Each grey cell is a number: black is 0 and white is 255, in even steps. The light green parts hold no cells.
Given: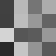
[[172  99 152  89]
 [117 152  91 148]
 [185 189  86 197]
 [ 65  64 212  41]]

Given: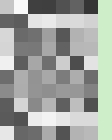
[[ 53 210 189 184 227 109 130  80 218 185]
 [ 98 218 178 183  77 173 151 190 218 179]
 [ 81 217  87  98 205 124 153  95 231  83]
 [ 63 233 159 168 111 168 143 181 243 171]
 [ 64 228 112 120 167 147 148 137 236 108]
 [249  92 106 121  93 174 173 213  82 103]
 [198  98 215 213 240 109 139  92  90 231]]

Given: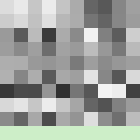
[[160 156 206 186 158 217  65 155 188]
 [134 135  92 120 151  87 237 129 111]
 [ 88 100 128 152 139 135 244  83 141]
 [101 117 241 188 158 227  87 101 222]
 [171 172 138 154 122 159 118 166 148]
 [196 183 171 162 156 168  49 198 169]
 [235 223  58 109 149  90 149 236  76]
 [198 193 187 159 153 173  74 198 168]
 [233 217  90 138 173 134  75 228 101]
 [220 204 154 157 174 177  56 216 138]]

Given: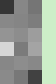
[[117 125 157 164 136  65]
 [135 133 141 123 141 120]
 [ 54 136 148 214 135 138]]

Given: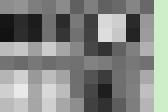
[[104 152 156 177 113 169 191 181]
 [133  42  36 128 120 125 128 126]
 [105 206 199  98 109 112 111  93]
 [ 97 216 221  51 123  60  30  49]
 [127  63  66  71 130  84  70  65]
 [ 96 121 113 135 113 111 112 142]
 [139  43  53 166 116 163 188 167]
 [118 112 113 204 109 188 216 207]
 [126  28  31 160 120 153 168 166]
 [147  43  45 197 107 208 233 200]
 [141  22  18 187 115 181 207 187]]

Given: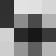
[[214 177  57 181]
 [224  74  23  95]
 [226 140  41 150]
 [ 48  49 210 206]]

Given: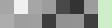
[[156  63]
 [ 51 148]
 [ 73 147]
 [156  61]
 [166 160]
 [240 158]
 [165 173]]

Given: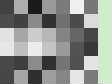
[[119 219  70  56 227 123]
 [240  75 102  83  80 229]
 [123 112 132 154 117 133]
 [154  49 183 196  48 157]
 [ 27 138 204 236 139  47]
 [173  65 166 190  63 166]
 [ 66  77 226 230  73  71]]

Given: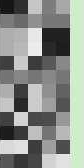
[[167 118  33  30 136 118  98  83 152 184  77 225]
 [125 119  33  41  88 136 144 159  77 116 158 209]
 [197 144 231 236  60 118 203 203  73 191  61  70]
 [ 47 106 179 184 202 134  60  40 211  57 224  55]
 [ 23 122 173 174  63 117 174 197  64  29 217  87]]
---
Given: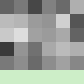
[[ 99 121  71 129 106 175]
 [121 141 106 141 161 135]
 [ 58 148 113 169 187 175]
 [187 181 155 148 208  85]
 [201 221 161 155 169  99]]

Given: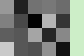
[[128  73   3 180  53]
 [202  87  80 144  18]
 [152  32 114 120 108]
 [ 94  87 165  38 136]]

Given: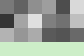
[[121  98 143 158  77 217]
 [179 150 171  90  84 105]
 [ 53 164 224 127 113 191]]

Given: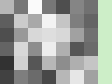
[[ 50 209  86 183 141 175 197]
 [ 65 126 107  72 183 230 161]
 [100 216 141 237 175  86 107]
 [ 94 203 168 243 197 126 100]
 [ 78 153 216 222 216 161 113]
 [183 119 250 119  78 133 113]]

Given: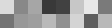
[[116 152 158 185 144 212  94 185]
 [219 136 166  57  65 199 232 122]]

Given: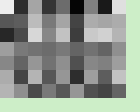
[[180 143  74 121  87 150  80  68 100]
 [158 121 114 108 121 100 114 100 143]
 [135 100 150 114 143  80 135 128 158]
 [237  45 165  53 108   5 128  25 223]
 [172  68 180  87 150  45 158  93 194]
 [ 87  93 188 121 165  68 172 165 172]
 [ 39  74 215 135 194  61 201 209 180]]

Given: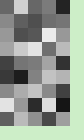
[[227 152  43 221  21]
 [137  95  79 111 117]
 [152  79  87 235 152]
 [103 208 103 123  35]
 [ 65 117 123 164  50]
 [ 57  29 130 194 180]
 [ 95 186 144  73 158]
 [137 172 194 137  65]
 [164 202 227 111 186]]
